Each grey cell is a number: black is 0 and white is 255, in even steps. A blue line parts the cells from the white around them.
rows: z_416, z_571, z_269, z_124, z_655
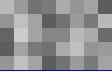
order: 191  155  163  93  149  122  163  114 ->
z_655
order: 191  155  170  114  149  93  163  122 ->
z_124
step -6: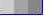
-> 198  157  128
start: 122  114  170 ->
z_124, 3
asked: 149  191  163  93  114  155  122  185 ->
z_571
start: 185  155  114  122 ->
z_416, 1

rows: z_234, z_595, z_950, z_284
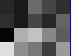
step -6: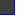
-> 55
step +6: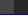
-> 75  45
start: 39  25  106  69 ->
z_234, 1
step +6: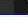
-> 53  31
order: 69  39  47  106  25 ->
z_234

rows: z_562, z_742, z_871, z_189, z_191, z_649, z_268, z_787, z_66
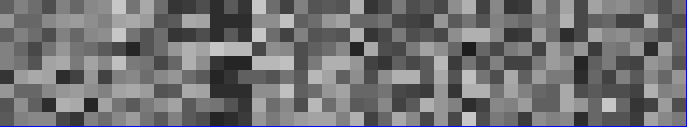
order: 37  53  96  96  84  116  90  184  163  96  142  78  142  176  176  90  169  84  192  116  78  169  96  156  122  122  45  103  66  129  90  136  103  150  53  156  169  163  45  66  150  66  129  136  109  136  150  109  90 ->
z_649
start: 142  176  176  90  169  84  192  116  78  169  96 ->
z_649, 28
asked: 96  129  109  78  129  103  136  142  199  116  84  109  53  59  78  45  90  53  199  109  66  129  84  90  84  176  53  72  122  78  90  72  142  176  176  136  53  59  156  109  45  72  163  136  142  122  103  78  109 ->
z_871

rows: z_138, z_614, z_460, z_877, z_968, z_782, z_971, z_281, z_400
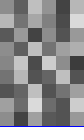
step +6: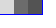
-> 224  114  89
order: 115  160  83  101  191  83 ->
z_971
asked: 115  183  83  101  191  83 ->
z_782
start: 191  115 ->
z_877, 3
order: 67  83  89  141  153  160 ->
z_400
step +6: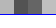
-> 189  89  107  197
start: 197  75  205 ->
z_968, 2

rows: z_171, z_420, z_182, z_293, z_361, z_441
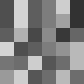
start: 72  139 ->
z_182, 3
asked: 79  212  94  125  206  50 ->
z_171
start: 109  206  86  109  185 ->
z_361, 2

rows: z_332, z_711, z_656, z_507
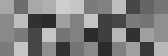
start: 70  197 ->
z_656, 3
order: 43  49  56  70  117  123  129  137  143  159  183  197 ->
z_507
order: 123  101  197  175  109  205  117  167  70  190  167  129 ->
z_332
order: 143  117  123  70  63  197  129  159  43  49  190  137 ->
z_711
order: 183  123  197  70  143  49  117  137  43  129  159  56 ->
z_507
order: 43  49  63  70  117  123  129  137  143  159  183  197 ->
z_656
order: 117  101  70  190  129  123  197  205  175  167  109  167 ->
z_332

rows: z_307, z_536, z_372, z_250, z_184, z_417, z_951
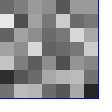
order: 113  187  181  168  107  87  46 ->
z_417
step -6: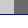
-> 197  101
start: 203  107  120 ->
z_536, 5
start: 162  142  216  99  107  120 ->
z_250, 1

